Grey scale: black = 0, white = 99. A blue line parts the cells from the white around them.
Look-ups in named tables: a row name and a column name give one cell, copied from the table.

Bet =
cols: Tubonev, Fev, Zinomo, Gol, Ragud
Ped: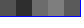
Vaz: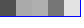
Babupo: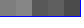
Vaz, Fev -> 66
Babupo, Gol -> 37
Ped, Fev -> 18
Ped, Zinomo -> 42
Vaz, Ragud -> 88
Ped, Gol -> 49
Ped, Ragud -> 35
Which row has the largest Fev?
Vaz

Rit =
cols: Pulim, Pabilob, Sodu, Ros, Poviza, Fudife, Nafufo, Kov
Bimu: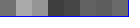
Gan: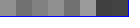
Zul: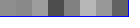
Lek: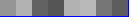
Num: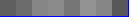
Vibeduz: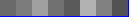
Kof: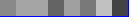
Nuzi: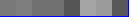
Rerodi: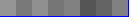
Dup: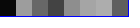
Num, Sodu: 52
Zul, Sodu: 61
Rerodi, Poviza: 50
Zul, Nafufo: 59
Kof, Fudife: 47
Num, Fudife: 57
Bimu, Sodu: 58
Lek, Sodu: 38
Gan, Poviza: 44
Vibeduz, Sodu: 62
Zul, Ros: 30
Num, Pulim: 37
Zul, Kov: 38
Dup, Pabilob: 61
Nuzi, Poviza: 33
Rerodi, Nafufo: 39
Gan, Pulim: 56
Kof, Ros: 39
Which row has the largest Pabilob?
Lek

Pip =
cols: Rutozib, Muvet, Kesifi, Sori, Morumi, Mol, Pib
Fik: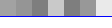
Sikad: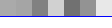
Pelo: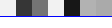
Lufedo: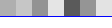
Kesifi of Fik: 49
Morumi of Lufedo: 35
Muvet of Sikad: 64
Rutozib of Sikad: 66
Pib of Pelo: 66
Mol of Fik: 59
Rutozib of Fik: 63
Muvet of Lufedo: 77
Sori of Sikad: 81
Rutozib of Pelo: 94
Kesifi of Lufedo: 57
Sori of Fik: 78
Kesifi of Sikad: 50
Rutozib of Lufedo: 68
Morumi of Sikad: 44
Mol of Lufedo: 58
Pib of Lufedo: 88
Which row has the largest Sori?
Pelo

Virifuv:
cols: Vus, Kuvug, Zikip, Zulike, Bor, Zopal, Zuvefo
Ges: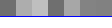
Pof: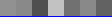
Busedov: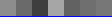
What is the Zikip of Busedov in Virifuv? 24
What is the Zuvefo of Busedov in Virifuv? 46
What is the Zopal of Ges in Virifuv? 51
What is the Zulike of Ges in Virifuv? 43
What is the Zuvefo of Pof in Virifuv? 38
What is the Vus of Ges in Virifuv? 43
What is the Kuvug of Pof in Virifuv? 53
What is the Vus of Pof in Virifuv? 56
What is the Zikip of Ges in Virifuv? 74
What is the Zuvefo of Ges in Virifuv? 50
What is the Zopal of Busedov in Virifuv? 43
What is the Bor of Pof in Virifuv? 44
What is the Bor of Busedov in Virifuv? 38
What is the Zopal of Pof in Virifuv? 53
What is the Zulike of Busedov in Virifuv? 64
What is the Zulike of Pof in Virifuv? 75
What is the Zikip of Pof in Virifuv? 31
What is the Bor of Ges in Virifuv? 65

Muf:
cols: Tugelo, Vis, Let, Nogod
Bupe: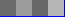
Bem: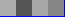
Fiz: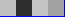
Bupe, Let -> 40
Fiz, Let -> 76
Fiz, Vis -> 18
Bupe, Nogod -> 71
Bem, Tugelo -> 67
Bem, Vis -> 33
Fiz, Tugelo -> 74
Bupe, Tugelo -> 42
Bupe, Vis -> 61
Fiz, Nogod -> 63
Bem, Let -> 65
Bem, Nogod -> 52

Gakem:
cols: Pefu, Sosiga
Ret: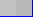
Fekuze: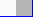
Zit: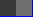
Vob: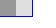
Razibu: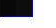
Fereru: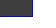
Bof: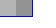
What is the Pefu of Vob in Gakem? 59
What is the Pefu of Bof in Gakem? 70
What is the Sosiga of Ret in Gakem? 72
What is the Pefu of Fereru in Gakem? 24
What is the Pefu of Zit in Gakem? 22
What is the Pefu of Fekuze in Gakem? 97
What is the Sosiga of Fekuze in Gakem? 70
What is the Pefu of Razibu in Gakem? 3

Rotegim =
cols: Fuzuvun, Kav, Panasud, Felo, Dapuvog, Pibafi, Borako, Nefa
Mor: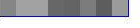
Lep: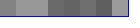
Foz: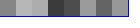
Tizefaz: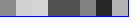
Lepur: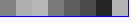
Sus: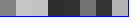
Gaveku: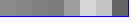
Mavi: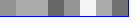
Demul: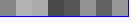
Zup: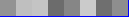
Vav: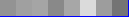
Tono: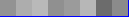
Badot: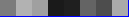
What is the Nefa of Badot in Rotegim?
66
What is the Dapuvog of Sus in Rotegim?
19
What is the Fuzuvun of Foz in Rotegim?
52
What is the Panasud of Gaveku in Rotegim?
50
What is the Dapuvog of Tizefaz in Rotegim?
32
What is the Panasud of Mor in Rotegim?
63
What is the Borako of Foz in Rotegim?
39

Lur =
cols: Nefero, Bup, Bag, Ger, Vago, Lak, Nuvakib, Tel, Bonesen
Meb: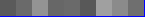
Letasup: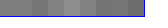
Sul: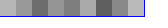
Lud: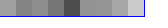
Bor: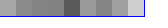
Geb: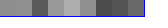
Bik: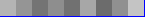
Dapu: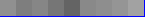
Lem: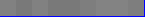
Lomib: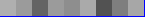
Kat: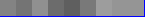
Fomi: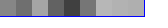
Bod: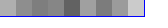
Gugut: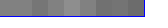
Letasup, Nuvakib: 45
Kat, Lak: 47
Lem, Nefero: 50
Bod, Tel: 60
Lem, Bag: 50
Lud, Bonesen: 79
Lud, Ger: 46

